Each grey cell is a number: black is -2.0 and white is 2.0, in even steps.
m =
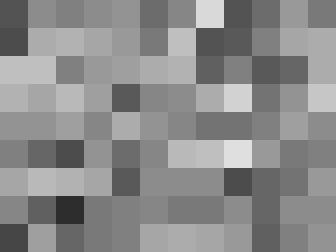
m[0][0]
-0.7
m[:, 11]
[-0.1, 0.7, 0.7, 1.1, 0.2, 0.0, 0.4, 0.2, 0.3]
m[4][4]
0.7
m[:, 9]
[-0.3, 0.0, -0.6, -0.2, 0.0, 0.4, -0.4, -0.4, -0.5]
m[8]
[-0.9, 0.5, -0.4, -0.1, 0.0, 0.6, 0.7, 0.6, 0.4, -0.5, 0.0, 0.3]
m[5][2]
-0.8
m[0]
[-0.7, 0.2, 0.0, 0.2, 0.3, -0.3, 0.1, 1.4, -0.7, -0.3, 0.4, -0.1]
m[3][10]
0.3
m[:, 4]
[0.3, 0.4, 0.5, -0.6, 0.7, -0.3, -0.6, 0.0, 0.0]
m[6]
[0.6, 0.9, 0.8, 0.6, -0.6, 0.2, 0.2, 0.2, -0.8, -0.4, -0.2, 0.4]
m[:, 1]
[0.2, 0.7, 1.0, 0.6, 0.3, -0.4, 0.9, -0.5, 0.5]
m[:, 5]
[-0.3, -0.1, 0.7, 0.1, 0.3, 0.1, 0.2, 0.1, 0.6]
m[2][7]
-0.5
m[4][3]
0.1
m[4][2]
0.5
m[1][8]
-0.6
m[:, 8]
[-0.7, -0.6, 0.0, 1.3, -0.2, 1.5, -0.8, 0.2, 0.4]
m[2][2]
0.0
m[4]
[0.3, 0.3, 0.5, 0.1, 0.7, 0.3, 0.1, -0.2, -0.2, 0.0, 0.5, 0.2]
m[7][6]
-0.1
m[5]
[0.0, -0.4, -0.8, 0.3, -0.3, 0.1, 0.9, 1.0, 1.5, 0.4, -0.1, 0.0]
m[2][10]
-0.4

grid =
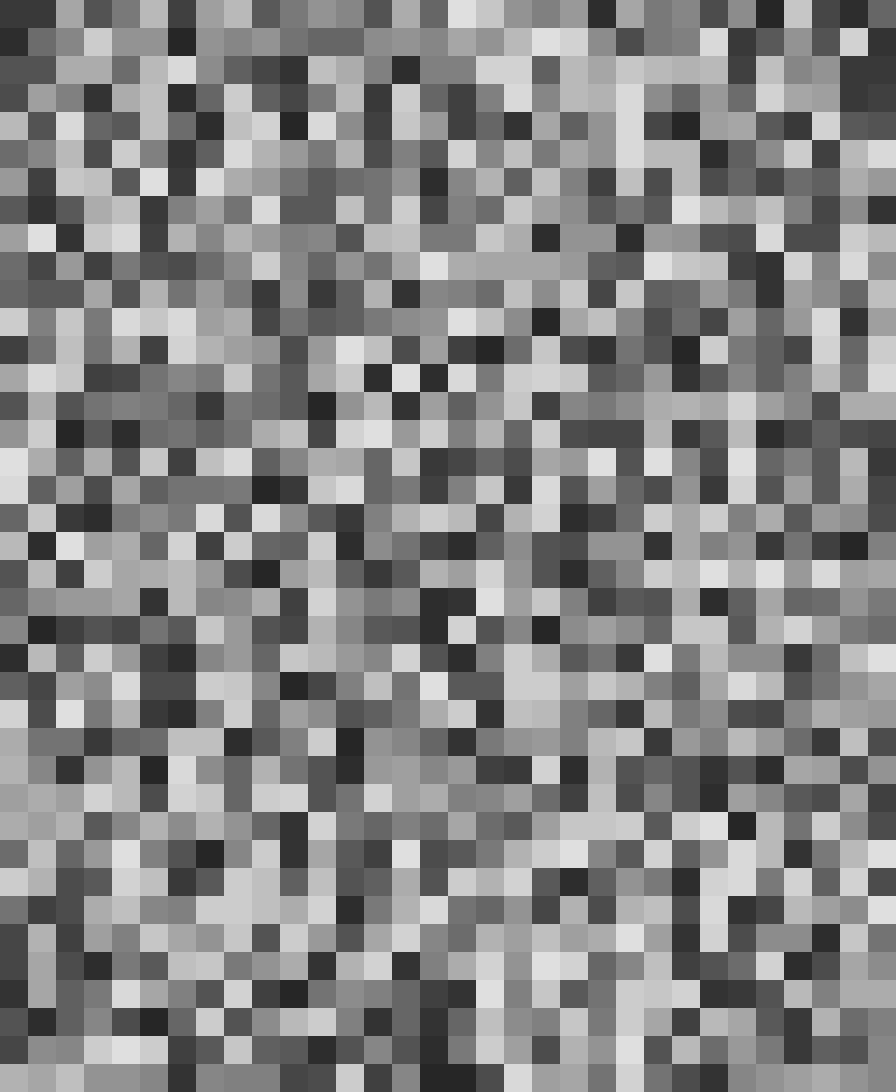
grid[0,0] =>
-1.1
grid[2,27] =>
1.0
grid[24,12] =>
0.0
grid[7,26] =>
0.5
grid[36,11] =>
1.2
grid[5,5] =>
0.0
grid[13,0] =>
0.6
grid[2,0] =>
-0.7
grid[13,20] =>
1.1
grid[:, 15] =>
[-0.4, 0.1, 0.0, -0.4, 0.4, -0.6, -1.3, -0.9, -0.1, 1.5, 0.1, 0.3, 0.5, -1.3, 0.5, 1.2, -1.1, -1.0, 1.2, -0.9, 0.8, -1.3, -1.3, -0.7, 1.5, 0.7, -0.4, 0.1, 0.7, -0.3, -0.8, -0.7, 1.4, 0.1, 0.0, -1.0, -1.2, -1.3, -1.4]
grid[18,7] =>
1.4
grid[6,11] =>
-0.6
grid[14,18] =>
1.1
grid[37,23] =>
-0.7
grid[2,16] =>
0.0
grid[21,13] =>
-0.1
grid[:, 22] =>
[0.6, -0.8, 1.1, 1.4, 1.4, 1.4, 1.0, -0.2, -1.3, -0.6, 1.1, 0.1, -0.2, -0.4, 0.2, -0.9, -0.7, -0.4, -0.3, 0.3, 0.1, -0.6, 0.2, -1.1, 0.8, -1.1, 1.1, -0.7, -0.8, 1.2, -0.6, 0.3, 0.8, 1.5, 0.1, 1.2, 1.2, 1.5, 1.3]
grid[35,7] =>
-0.7
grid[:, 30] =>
[-1.3, 1.3, -1.1, -1.1, -0.6, 0.9, 0.7, 0.2, 1.2, 1.4, -0.4, -1.2, -0.4, -0.2, 0.7, -0.8, 0.9, 0.7, 0.2, -1.4, 0.5, 0.3, -0.1, 1.0, 0.3, 0.5, 1.0, -0.8, 0.6, 0.2, 0.9, 1.3, 0.2, 1.1, 0.6, 0.7, -0.3, -0.7, 0.3]
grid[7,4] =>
1.0
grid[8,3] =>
1.1
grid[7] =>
[-0.6, -1.2, -0.6, 0.7, 1.0, -1.1, 0.0, 0.5, -0.2, 1.4, -0.6, -0.6, 1.0, -0.2, 1.2, -0.9, 0.0, -0.3, 1.1, 0.5, 0.2, -0.6, -0.2, -0.6, 1.5, 0.9, 0.5, 1.0, 0.0, -0.9, 0.2, -1.2]
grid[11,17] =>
1.0
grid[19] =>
[0.9, -1.3, 1.5, 0.5, 0.7, -0.4, 1.3, -1.0, 1.2, -0.4, -0.5, 1.2, -1.3, 0.2, -0.2, -0.9, -1.3, -0.5, 0.2, -0.7, -0.8, 0.3, 0.3, -1.2, 0.6, 0.0, 0.3, -1.1, -0.2, -1.0, -1.4, 0.0]
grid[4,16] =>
-1.0
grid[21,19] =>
1.1
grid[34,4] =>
-0.1
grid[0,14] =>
0.7
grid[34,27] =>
1.3
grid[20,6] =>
0.9
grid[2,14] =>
-1.3
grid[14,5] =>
-0.1
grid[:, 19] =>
[0.0, 1.5, -0.5, 0.1, 0.6, -0.1, 1.0, 0.5, -1.3, 0.6, 0.2, -1.4, 1.1, 1.3, -1.0, 1.2, 0.6, 1.4, 1.3, -0.7, -0.7, 1.1, -1.4, 0.7, 1.2, 0.9, 0.4, 1.3, -0.3, 0.5, 1.2, -0.6, -0.9, 1.0, 1.5, 1.1, 0.0, -0.8, 0.5]
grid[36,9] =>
0.2
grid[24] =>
[-0.5, -0.9, 0.5, 0.2, 1.4, -0.8, -0.8, 1.2, 1.1, 0.1, -1.4, -0.9, 0.0, 1.0, -0.2, 1.5, -0.6, -0.6, 1.2, 1.2, 0.5, 1.1, 0.8, 0.0, -0.5, 0.6, 1.4, 0.9, -0.7, -0.2, 0.3, 0.6]
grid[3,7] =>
-0.4
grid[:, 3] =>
[-0.7, 1.2, 0.7, -1.2, -0.4, -0.8, 1.0, 0.7, 1.1, -1.0, 0.6, -0.1, -0.2, -1.0, -0.2, -0.6, 0.7, -0.8, -1.3, 0.5, 1.2, 0.4, -0.7, 1.2, 0.2, -0.1, -1.1, 0.3, 1.3, -0.6, 0.4, -0.6, 0.7, 0.5, -1.3, -0.1, 0.1, 1.2, 0.3]
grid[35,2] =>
-0.5
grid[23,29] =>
-0.3

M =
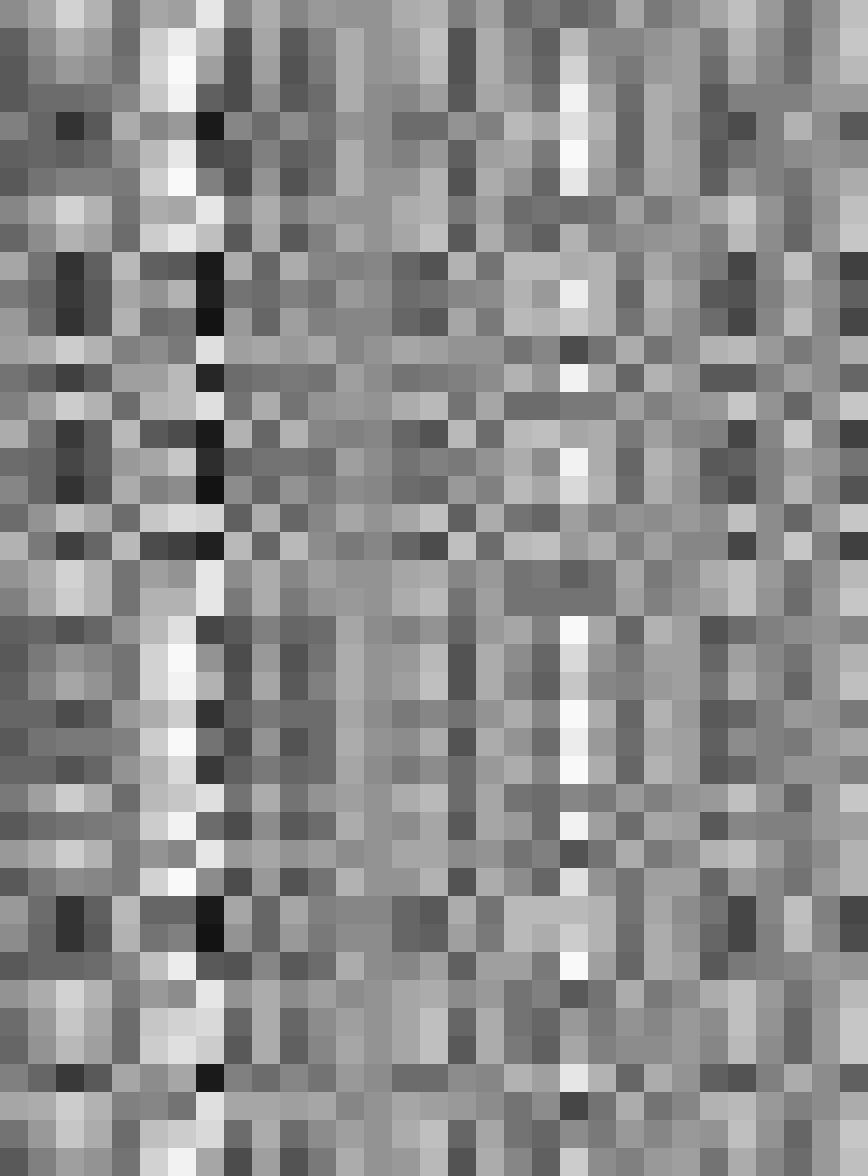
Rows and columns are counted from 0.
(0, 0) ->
0.2
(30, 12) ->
0.2
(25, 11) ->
-0.3
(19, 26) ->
-0.9
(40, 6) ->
1.2
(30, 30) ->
0.8
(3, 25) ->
-0.6
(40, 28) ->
-0.4
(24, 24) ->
0.5
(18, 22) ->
0.3
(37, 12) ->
0.6
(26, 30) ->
0.6
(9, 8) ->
0.7
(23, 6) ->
1.9
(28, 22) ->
0.4
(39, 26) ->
0.9
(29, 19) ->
-0.3
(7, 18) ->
-0.3
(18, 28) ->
-0.4
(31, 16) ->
-0.7
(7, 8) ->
0.0
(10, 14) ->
-0.3
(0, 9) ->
0.7
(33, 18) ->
0.9
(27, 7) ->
-1.1
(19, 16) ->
1.0
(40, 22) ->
0.4
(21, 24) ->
0.3
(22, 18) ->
0.6
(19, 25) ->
0.1
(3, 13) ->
0.2
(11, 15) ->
-0.6
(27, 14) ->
-0.1
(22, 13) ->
0.2
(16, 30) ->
-0.2
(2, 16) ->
-0.7
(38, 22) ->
-0.4
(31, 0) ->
-0.6
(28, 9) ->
0.7
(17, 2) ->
-1.2
